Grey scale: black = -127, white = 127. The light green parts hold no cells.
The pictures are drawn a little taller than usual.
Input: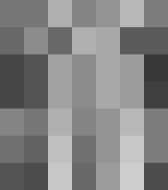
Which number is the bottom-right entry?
-50
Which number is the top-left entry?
-8
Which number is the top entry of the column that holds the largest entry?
55
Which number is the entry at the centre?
11
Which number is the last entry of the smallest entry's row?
-70
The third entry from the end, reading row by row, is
27
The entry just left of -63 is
27
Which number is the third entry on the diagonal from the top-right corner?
40
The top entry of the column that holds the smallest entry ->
-2
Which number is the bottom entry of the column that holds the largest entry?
77
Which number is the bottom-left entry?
-43
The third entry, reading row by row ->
47
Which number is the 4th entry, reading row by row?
4
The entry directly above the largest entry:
71
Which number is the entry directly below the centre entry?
4

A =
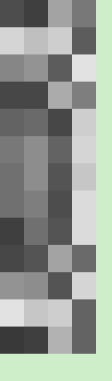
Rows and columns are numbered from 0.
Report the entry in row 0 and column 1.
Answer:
-64
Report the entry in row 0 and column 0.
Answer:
-50
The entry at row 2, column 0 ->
6
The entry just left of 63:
85
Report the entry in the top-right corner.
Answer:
-7
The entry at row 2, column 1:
19
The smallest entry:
-70
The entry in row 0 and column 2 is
35
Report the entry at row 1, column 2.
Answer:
78
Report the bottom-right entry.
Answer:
-28
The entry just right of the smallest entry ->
-64

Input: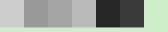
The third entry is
37
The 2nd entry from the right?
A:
-89
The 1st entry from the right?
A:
-69

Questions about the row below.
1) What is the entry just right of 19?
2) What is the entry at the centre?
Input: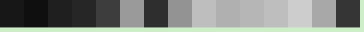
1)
62
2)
19

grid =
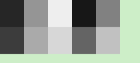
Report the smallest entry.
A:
-104
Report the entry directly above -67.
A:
-89
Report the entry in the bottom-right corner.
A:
65

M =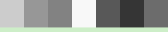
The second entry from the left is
23
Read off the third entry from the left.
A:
2
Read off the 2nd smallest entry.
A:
-39

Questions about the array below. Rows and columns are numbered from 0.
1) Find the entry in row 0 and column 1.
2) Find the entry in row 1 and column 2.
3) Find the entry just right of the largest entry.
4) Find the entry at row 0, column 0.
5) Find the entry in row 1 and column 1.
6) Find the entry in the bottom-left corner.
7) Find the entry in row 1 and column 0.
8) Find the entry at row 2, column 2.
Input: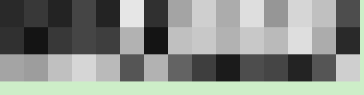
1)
-71
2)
-71
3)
-79
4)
-86
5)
-107
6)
36
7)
-79
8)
64

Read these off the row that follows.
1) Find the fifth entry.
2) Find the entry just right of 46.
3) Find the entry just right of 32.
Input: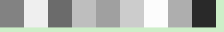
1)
32
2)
-86
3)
76

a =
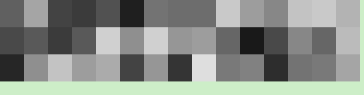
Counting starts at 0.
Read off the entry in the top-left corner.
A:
-31
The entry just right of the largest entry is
-6
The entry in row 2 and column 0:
-89
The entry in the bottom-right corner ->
37
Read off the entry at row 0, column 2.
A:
-60
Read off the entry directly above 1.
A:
-102
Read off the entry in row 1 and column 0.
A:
-54
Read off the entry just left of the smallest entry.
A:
-25
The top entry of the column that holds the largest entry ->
-18
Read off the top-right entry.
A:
51
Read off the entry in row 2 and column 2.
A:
67
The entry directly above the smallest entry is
29
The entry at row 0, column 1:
37

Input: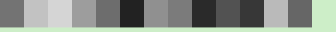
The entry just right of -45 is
-72
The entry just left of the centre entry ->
-93

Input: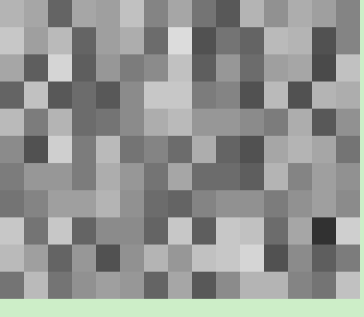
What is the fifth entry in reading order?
31
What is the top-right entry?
4
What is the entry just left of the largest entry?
-19
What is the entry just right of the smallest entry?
79
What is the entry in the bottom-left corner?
-11
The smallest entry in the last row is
-39
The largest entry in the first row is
65
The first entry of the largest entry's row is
71
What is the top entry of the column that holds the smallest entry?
31
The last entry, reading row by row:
65
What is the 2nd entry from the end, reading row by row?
-11
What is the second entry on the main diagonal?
31
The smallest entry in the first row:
-39
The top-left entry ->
52
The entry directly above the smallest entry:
31
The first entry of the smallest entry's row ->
71
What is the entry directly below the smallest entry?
-33
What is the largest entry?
92
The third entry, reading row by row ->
-27
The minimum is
-78
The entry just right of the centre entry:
45
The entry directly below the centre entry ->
38
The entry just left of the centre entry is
4
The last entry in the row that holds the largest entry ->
4
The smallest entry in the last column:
-11
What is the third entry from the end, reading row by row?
4
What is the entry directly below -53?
52
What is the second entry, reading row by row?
38
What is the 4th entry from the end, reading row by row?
52
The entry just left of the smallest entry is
38
